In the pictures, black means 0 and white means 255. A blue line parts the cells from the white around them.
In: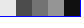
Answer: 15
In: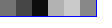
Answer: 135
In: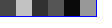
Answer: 152
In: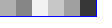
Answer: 54
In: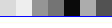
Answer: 81
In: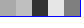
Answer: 127
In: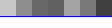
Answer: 64
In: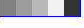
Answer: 51
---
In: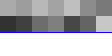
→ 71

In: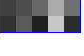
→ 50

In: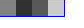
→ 130

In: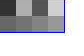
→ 102

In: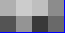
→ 105

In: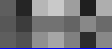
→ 44

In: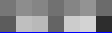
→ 100

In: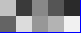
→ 85
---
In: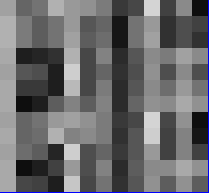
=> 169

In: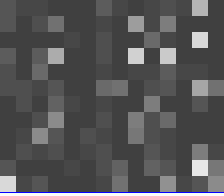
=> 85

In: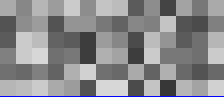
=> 112

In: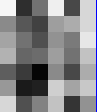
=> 152

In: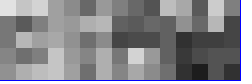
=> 133

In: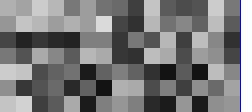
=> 143

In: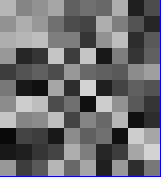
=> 24

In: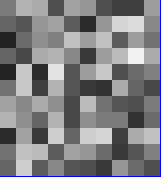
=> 114
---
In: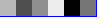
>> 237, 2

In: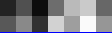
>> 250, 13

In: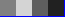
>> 212, 33

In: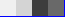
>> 240, 61

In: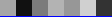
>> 208, 17

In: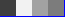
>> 242, 62

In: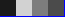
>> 210, 26

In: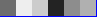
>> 238, 35
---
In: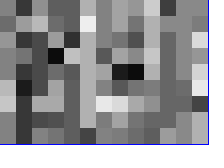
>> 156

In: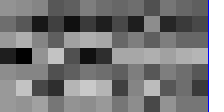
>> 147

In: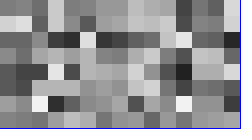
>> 152

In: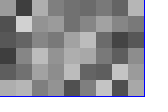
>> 196

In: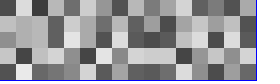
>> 76

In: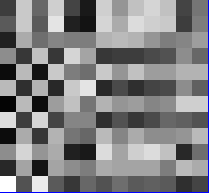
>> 90

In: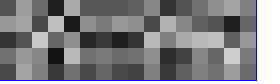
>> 114
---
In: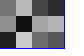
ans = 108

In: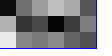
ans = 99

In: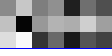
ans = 85

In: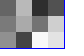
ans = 248

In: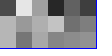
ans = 140

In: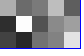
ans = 130

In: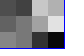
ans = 50
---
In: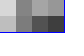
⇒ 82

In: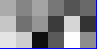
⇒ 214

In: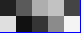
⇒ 139

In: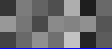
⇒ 144

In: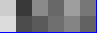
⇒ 132

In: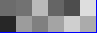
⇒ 207

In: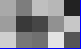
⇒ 145

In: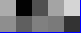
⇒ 122

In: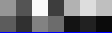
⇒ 33
